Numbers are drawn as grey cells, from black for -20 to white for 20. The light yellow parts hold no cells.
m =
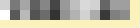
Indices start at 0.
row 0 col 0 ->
13
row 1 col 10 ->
-11
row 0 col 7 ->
10
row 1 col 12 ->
2
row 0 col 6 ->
4
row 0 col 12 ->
5
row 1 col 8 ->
13

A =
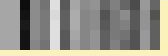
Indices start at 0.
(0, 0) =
6
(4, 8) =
1
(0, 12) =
-4
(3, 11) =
-1
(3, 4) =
-1
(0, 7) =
6
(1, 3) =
2
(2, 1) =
6
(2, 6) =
-5
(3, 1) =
6
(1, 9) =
2
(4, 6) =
-6
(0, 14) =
4
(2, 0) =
6
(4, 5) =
15
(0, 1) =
6
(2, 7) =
7
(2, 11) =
-1
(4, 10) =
-5
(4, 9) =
3
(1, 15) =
-7
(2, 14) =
3

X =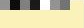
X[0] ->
3
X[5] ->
3
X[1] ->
-18

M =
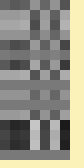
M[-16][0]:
-4
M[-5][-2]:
-5
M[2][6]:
8
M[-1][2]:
-1
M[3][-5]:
3
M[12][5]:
9
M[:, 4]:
[-4, 4, 5, 2, -5, -1, -6, 5, -1, 2, -1, 3, -10, -9, -9, -1]
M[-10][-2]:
4
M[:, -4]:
[3, -6, -8, -4, 4, 0, 6, -7, -1, -4, -1, -6, 11, 9, 10, -1]
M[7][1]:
6
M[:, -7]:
[-4, 4, 6, 3, -5, -1, -6, 6, -1, 3, -1, 4, -11, -9, -10, -1]
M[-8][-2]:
-1
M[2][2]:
7
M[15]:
[-1, -1, -1, -1, -1, -1, -1]
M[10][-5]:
-1
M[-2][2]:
-12
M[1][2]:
5
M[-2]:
[-10, -13, -12, 10, -9, 8, -15]
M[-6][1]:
-1
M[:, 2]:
[-5, 5, 7, 3, -7, -2, -8, 7, -1, 3, -1, 5, -13, -11, -12, -1]
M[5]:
[-1, -2, -2, 0, -1, 0, -2]
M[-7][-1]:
3
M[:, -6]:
[-6, 4, 6, 3, -8, -2, -10, 6, -1, 3, -1, 4, -14, -12, -13, -1]
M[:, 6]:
[-7, 6, 8, 3, -9, -2, -11, 7, -1, 3, -1, 5, -16, -14, -15, -1]
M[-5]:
[4, 4, 5, -6, 3, -5, 5]
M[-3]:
[-9, -12, -11, 9, -9, 7, -14]

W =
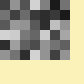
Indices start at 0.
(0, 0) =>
-10
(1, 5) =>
-11
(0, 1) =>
3
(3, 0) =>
13
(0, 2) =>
-7
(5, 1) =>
-2
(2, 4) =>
-13
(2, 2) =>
3
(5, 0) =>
3
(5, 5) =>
-10
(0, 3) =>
13
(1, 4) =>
-13
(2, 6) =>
3

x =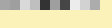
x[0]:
6
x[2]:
14
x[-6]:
-12

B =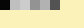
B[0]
-19
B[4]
8
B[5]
-7
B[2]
12

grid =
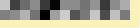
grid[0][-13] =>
11
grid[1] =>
[0, 2, 8, -2, -20, 5, 12, -7, -1, 11, -8, 10, -1]
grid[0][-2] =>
2
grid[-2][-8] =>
-19
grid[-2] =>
[11, -10, -3, 2, -11, -19, 2, 2, -2, 3, -11, 2, 7]
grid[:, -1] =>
[7, -1]

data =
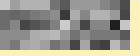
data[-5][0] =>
11
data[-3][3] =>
-7
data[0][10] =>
1
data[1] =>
[-3, -4, -3, -1, 0, 2, -11, 7, 1, 8, 8, 4, -9]
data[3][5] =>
9
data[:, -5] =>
[4, 1, -9, 2, 6]
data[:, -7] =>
[-6, -11, 12, 4, 1]
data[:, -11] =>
[8, -3, -9, 2, 6]
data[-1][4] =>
5
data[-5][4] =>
8
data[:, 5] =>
[-2, 2, 0, 9, -2]
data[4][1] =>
-1

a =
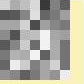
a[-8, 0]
13
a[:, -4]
[14, 15, -8, 10, -3, 18, 0, -1]
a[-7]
[-7, -6, 1, 15, -4, -1, 5]
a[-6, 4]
5
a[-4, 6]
-2
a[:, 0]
[13, -7, 6, 2, -6, -1, -4, 3]
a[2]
[6, 6, 13, -8, 5, 1, -1]
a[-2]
[-4, 17, 12, 0, 6, 13, -2]
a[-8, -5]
10
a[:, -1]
[-5, 5, -1, 5, -2, -2, -2, 17]

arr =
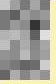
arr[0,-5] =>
11
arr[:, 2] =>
[-1, 5, 2, 6, 7, 9, -4, 1]
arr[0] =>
[11, 5, -1, 6, -1]
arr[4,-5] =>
10
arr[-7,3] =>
2
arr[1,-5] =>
-1
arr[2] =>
[-1, 4, 2, -12, 0]
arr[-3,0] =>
3
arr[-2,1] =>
-1
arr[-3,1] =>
2
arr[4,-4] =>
2
